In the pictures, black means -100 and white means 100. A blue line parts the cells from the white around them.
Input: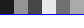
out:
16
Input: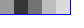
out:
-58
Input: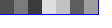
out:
-4
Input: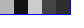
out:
-87
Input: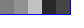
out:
14
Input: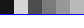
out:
67
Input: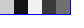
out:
-85
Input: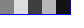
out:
73
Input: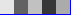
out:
-23
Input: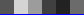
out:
66
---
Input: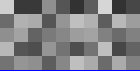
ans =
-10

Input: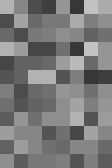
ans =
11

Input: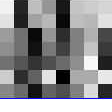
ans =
6

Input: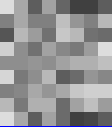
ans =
73

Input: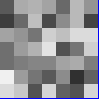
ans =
72

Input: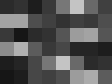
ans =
-83

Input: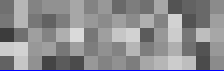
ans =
-23

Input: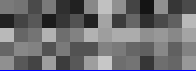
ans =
13
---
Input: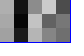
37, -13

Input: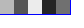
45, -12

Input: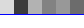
72, -15

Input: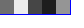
-14, 17

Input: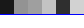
-81, 65

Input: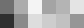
-12, 18

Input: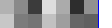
40, -25

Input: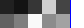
-74, 27

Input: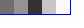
-13, 96
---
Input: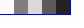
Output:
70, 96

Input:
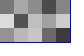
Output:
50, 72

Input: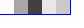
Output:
-50, 98

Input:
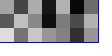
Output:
-89, 73

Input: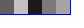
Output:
-80, 52

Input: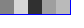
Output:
-62, 68

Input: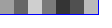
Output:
-4, 62
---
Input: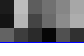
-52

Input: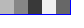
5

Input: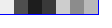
-39

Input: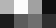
-28

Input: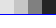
55

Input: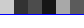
-61

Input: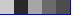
-69

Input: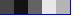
-86

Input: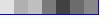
38

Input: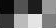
47
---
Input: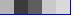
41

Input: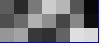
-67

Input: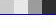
59

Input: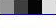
18

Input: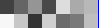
-43

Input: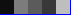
-29

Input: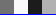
39

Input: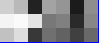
-67
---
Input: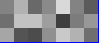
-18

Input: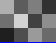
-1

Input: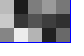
-2

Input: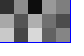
-90

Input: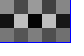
21

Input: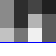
-47

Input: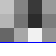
-55
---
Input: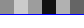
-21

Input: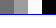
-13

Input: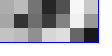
-70

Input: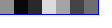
-68

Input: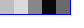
-17

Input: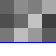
-39
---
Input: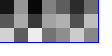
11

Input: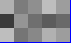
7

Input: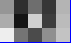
-41

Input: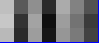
18

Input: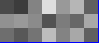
3

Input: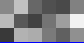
-4

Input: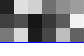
-44

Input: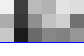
6
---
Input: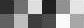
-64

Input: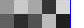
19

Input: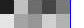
-76

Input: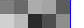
-1

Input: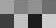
29

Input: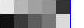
82
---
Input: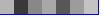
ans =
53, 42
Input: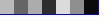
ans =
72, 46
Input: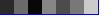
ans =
59, 5
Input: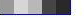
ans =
68, 44
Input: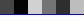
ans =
64, 48
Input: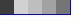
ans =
64, 49
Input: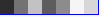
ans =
92, 69
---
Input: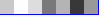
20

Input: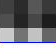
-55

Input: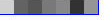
17

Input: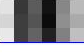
45

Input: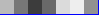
14

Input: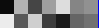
14

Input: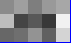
31

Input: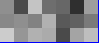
24

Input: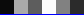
-66
